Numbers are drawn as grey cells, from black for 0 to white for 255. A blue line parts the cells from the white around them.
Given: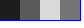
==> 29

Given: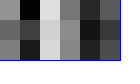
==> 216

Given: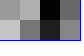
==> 196

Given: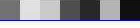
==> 79

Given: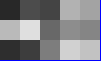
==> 61

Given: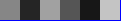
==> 161

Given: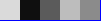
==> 15

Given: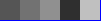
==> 114

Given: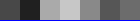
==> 199
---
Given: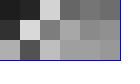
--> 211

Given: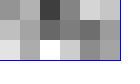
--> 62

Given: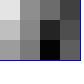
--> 108

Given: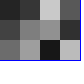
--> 201

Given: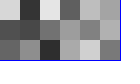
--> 229

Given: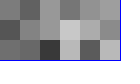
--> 152
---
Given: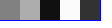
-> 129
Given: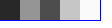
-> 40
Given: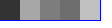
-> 51
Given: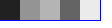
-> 33
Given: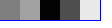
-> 127
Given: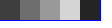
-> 62
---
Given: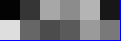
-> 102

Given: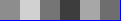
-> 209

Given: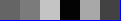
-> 123

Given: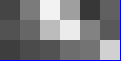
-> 75

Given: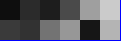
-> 50

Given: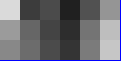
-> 108

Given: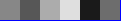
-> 87

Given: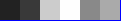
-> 57

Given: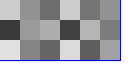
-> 132

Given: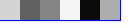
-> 96
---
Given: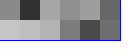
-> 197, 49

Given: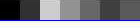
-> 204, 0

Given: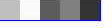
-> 249, 51

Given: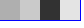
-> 228, 50

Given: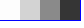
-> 253, 53

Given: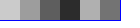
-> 203, 44
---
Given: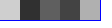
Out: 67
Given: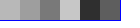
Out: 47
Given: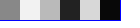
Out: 216
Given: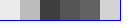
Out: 98
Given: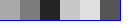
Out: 223
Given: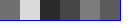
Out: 125
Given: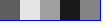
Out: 25
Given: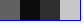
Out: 47
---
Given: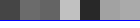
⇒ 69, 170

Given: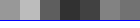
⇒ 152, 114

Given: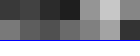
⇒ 57, 51

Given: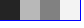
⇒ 36, 243

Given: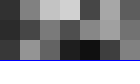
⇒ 49, 129

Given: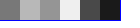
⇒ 120, 26

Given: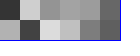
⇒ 52, 95

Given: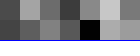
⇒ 75, 156

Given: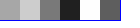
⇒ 167, 94

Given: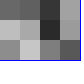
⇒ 104, 88
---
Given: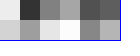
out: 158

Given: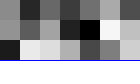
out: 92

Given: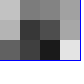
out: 55

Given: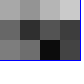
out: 47

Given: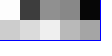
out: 219

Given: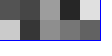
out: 54

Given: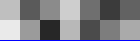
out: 155

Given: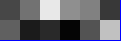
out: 27

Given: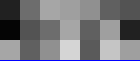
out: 83
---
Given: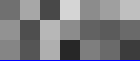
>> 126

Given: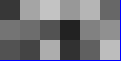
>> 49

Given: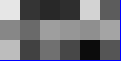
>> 71

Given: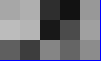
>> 133

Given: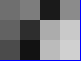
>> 18

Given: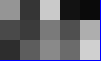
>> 137

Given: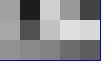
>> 130

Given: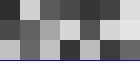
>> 187

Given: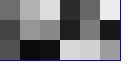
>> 215
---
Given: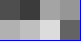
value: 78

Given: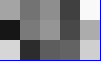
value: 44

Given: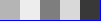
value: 126

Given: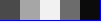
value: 74

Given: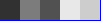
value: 81

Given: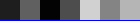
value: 30

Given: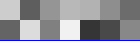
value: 73

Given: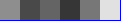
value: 73

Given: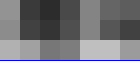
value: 52

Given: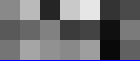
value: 16
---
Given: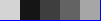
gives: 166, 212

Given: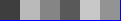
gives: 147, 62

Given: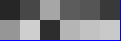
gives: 57, 150

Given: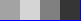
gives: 53, 163

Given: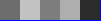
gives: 44, 109

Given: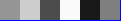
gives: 127, 149
